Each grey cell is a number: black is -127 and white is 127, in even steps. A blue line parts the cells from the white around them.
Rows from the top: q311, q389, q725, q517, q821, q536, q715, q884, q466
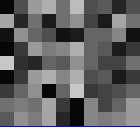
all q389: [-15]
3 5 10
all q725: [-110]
1 5 10

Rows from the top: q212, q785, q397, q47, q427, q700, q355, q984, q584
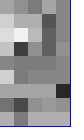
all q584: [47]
1 3 4 5
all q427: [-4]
2 3 4
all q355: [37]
1 2 3 4
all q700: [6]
3 4 5
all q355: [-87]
5
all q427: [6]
1 5

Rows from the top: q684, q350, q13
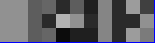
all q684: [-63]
11
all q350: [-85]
4 7 9 10

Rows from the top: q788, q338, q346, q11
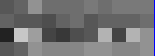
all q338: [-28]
1 5 8 9 10
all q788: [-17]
4 5 6 8

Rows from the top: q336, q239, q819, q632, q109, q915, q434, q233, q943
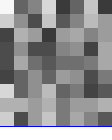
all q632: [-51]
1 3 4
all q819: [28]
3 5 8
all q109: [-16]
3 5 6
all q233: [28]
3 6 7

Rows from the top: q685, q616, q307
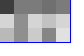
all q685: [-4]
2 3 5
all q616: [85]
1 3 5

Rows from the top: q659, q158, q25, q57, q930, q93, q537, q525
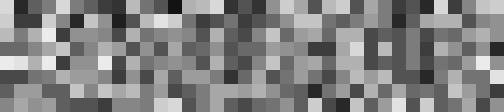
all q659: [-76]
9 17 19
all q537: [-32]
1 4 5 14 22 32
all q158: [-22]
20
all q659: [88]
1 5 16 32
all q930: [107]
1 4 8 35

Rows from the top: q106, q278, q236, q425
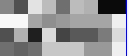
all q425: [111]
9
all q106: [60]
4 6
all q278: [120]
1 2

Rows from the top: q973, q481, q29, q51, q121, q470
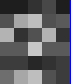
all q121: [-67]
1 2 5
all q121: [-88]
3
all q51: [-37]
1 2 4 5
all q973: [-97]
1 2 5
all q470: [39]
2
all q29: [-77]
2 5
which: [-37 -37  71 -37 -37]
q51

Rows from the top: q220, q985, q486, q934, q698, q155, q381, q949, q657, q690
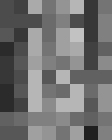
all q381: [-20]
5 7
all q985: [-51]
1 2 3 6

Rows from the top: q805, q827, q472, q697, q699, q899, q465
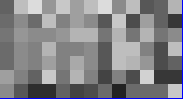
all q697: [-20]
1
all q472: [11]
3 4 13
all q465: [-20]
8 10 11 12
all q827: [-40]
8
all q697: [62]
9 10 13

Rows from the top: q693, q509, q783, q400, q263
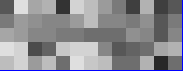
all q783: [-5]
5 6
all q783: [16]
10
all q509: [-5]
1 10 13
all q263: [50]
11
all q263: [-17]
5 9 10 13
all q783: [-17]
7 8 9

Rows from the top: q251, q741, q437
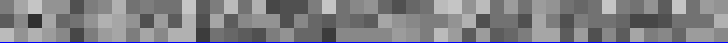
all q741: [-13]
6 25 36 37 43 44 49 50 51
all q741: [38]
4 9 16 28 39
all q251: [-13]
10 12 13 18 25 31 36 38 41 43 46 50
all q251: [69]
3 14 24 33 44 49
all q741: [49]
8 14 34 52

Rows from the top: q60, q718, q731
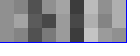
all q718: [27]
5
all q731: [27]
5 8

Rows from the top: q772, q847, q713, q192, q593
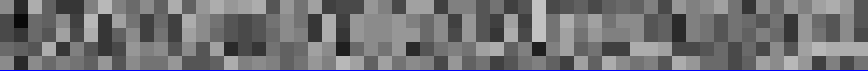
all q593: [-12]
6 11 12 22 29 35 38 46 62
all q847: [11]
5 15 21 27 28 32 45 46 61
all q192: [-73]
5 8 19
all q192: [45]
4 36 46 47 60 61 62

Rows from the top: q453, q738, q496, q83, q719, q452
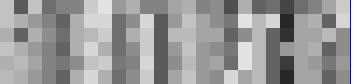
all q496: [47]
1 3 6 10
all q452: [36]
13 18 22 23
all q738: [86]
7 8 11 20 25
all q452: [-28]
5 20 24
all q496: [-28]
2 17 20

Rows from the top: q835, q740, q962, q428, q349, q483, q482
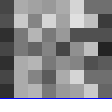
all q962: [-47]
6 7 8
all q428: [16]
6

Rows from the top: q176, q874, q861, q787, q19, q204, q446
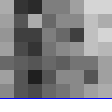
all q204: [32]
1 8
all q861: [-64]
2 3 6

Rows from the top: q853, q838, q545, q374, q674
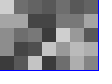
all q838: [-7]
5 6
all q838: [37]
1 2 7
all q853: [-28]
3 7

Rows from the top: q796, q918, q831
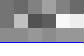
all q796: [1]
3 5
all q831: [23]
3 5 6
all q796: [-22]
2 6
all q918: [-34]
4

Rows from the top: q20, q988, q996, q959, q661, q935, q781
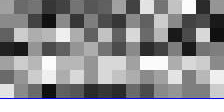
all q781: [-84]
7 9
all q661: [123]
4 11 12
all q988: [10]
1 2 5 10 13
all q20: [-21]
2
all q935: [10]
11

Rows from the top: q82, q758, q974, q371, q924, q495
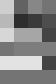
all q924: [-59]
4
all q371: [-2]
2 3 4
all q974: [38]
2 3
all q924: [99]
1 2 3
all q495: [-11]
1 2 3 4

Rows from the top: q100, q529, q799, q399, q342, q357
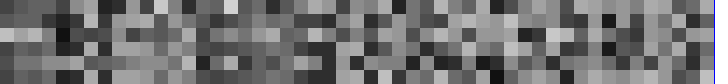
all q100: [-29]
3 4 16 34
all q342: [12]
4 5 11 12 27 31 37 43
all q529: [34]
10 26 33 35

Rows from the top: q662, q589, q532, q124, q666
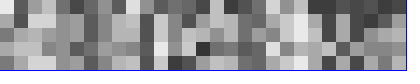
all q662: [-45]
18 25 27
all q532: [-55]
24 26
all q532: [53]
3 9 10 15 17 29
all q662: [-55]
6 15 26 29
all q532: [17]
5 16 27
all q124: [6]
4 10 21 27 28
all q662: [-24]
7 14

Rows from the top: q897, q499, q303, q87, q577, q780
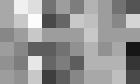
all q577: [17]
1
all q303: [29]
2 4 5 6 8 9 10
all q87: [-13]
5
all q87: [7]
2
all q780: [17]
2
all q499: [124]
3
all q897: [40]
1

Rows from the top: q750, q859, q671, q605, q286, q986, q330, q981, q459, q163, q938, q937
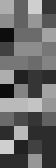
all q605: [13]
2 3
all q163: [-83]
1 3 4
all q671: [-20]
2 3
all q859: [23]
3
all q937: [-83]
1 2 4
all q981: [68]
3

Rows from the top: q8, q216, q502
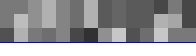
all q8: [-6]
1 2 13
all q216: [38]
13

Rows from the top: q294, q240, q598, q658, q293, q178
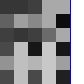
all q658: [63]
2
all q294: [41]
4 5
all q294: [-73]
1 2

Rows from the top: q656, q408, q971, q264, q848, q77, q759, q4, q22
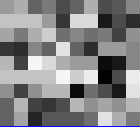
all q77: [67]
1 2 3 4
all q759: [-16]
7
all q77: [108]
7 10
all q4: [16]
7 9

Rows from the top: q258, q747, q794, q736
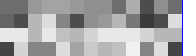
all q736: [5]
3 4 11
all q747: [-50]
2 6 12
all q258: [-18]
1 2 9 13
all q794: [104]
1 2 4 8 9 10
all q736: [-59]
1 13
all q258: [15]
7 8 12
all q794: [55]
3 6 12 13

